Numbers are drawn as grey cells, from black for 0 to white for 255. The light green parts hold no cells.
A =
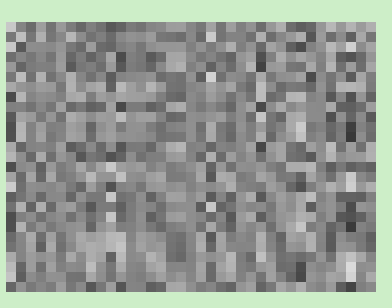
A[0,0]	200
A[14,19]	160
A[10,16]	130
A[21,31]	133
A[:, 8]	[127, 114, 156, 99, 126, 113, 163, 126, 97, 141, 102, 109, 137, 118, 136, 184, 157, 120, 88, 112, 101, 158, 173, 173, 188, 167, 87]
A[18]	[113, 176, 99, 174, 105, 150, 157, 124, 88, 123, 123, 96, 123, 138, 132, 111, 138, 142, 143, 92, 199, 100, 116, 144, 134, 139, 120, 153, 142, 168, 92, 138, 147, 124, 76, 148, 142]
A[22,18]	133
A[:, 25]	[109, 176, 105, 80, 66, 169, 189, 188, 73, 197, 154, 174, 71, 112, 150, 165, 123, 88, 139, 93, 148, 176, 173, 192, 151, 116, 100]
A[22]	[114, 133, 164, 96, 169, 112, 137, 165, 173, 169, 181, 195, 139, 162, 149, 154, 115, 108, 133, 173, 103, 163, 135, 133, 134, 173, 132, 108, 149, 145, 177, 131, 90, 147, 145, 122, 102]
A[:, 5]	[153, 136, 149, 153, 156, 137, 120, 129, 160, 114, 130, 132, 158, 150, 124, 120, 145, 137, 150, 142, 136, 117, 112, 123, 128, 144, 156]
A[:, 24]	[146, 113, 146, 160, 179, 116, 106, 117, 162, 110, 126, 127, 161, 148, 141, 130, 127, 171, 134, 169, 135, 130, 134, 106, 120, 148, 159]
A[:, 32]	[183, 109, 184, 167, 180, 117, 114, 87, 169, 80, 104, 100, 187, 179, 94, 112, 176, 146, 147, 146, 100, 91, 90, 114, 142, 164, 154]
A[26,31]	132
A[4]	[152, 101, 123, 128, 127, 156, 90, 119, 126, 110, 154, 88, 124, 118, 102, 137, 167, 176, 128, 142, 98, 132, 108, 142, 179, 66, 152, 156, 118, 115, 168, 128, 180, 112, 156, 109, 165]
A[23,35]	167
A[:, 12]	[122, 146, 134, 127, 124, 137, 159, 159, 123, 148, 145, 145, 121, 141, 151, 143, 136, 119, 123, 124, 129, 133, 139, 138, 134, 131, 132]
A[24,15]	171
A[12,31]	141
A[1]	[120, 190, 118, 175, 118, 136, 182, 140, 114, 127, 107, 136, 146, 142, 155, 119, 116, 109, 136, 105, 202, 116, 131, 131, 113, 176, 109, 135, 152, 173, 86, 155, 109, 140, 96, 168, 118]
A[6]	[168, 149, 142, 156, 153, 120, 177, 141, 163, 172, 97, 184, 159, 144, 180, 154, 115, 113, 133, 139, 163, 147, 164, 122, 106, 189, 141, 107, 121, 118, 104, 146, 114, 178, 181, 175, 123]
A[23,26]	148
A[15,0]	162
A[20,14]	120
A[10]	[79, 180, 130, 157, 127, 130, 159, 151, 102, 144, 156, 123, 145, 146, 125, 111, 130, 134, 144, 112, 171, 121, 108, 146, 126, 154, 116, 130, 169, 202, 120, 129, 104, 121, 63, 130, 112]
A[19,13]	143
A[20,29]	197
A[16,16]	143
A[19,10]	197
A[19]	[78, 128, 140, 112, 134, 142, 113, 138, 112, 131, 197, 105, 124, 143, 96, 117, 155, 159, 142, 135, 106, 134, 88, 154, 169, 93, 127, 149, 155, 176, 170, 127, 146, 87, 82, 97, 129]
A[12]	[168, 101, 131, 134, 128, 158, 92, 108, 137, 105, 142, 86, 121, 122, 103, 139, 171, 181, 129, 133, 102, 131, 126, 138, 161, 71, 154, 164, 117, 105, 159, 141, 187, 114, 157, 112, 174]
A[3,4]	117

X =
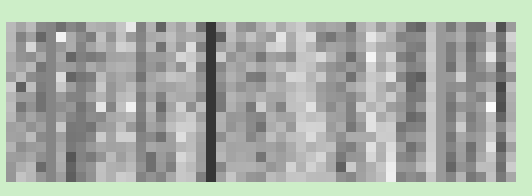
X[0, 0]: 185
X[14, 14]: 111
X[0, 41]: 100
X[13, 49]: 120
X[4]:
[173, 162, 183, 117, 133, 157, 155, 137, 171, 155, 172, 178, 175, 130, 151, 136, 173, 144, 211, 127, 54, 135, 169, 158, 181, 162, 173, 195, 178, 200, 192, 164, 148, 137, 154, 140, 211, 166, 191, 163, 130, 137, 198, 153, 112, 172, 123, 143, 176, 94, 195]
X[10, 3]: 160
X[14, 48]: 188
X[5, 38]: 224
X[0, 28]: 192
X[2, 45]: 159
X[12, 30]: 177
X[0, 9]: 173
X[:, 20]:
[54, 54, 54, 54, 54, 54, 54, 54, 54, 54, 54, 54, 54, 54, 54, 54]
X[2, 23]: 141
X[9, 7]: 122
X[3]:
[171, 147, 142, 168, 133, 165, 101, 128, 121, 130, 162, 164, 168, 124, 155, 155, 165, 213, 201, 173, 54, 203, 148, 166, 155, 120, 161, 154, 139, 196, 198, 215, 180, 153, 108, 151, 244, 177, 214, 129, 115, 146, 203, 153, 125, 170, 117, 158, 228, 128, 173]
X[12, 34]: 127
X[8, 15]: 106
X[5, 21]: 149
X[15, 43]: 153
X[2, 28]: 169
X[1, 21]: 96
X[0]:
[185, 164, 186, 137, 133, 111, 135, 123, 178, 173, 168, 196, 232, 128, 178, 99, 180, 161, 194, 113, 54, 156, 194, 148, 142, 173, 198, 169, 192, 203, 167, 158, 167, 163, 113, 175, 192, 155, 188, 162, 110, 100, 188, 153, 121, 164, 115, 114, 208, 81, 155]
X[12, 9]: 167
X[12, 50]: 160
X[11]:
[162, 160, 187, 138, 133, 158, 118, 120, 134, 203, 164, 207, 207, 131, 139, 113, 159, 222, 187, 162, 54, 142, 172, 167, 134, 153, 190, 167, 189, 193, 218, 187, 164, 144, 171, 171, 170, 204, 203, 132, 152, 155, 202, 153, 118, 168, 149, 158, 200, 112, 193]
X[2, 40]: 128
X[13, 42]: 206
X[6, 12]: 185
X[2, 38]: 168
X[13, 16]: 139
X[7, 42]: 194
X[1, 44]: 156

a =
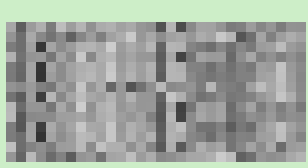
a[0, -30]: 167
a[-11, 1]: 114
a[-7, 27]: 197
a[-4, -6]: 109
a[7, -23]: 188
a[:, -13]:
[76, 167, 178, 67, 176, 180, 142, 175, 64, 67, 190, 171, 89, 152]
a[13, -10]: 175
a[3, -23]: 200
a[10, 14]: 151
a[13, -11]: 167
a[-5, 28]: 143
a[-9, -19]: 160
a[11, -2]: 154
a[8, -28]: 149
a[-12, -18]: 171
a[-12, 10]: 205
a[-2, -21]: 193
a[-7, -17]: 150
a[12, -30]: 191
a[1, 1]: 110
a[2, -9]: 134
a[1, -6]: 111
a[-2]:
[191, 109, 131, 142, 125, 156, 158, 185, 140, 193, 175, 175, 144, 168, 133, 88, 174, 89, 138, 174, 157, 166, 116, 135, 163, 140, 170, 108, 155, 159]
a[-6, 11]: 150
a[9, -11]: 166
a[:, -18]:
[169, 201, 171, 164, 173, 178, 83, 177, 161, 150, 176, 178, 144, 190]
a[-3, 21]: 136
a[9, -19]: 158
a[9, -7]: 123
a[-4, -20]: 198
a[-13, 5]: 138
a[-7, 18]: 139
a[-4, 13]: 165
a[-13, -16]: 168
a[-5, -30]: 185
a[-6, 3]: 149
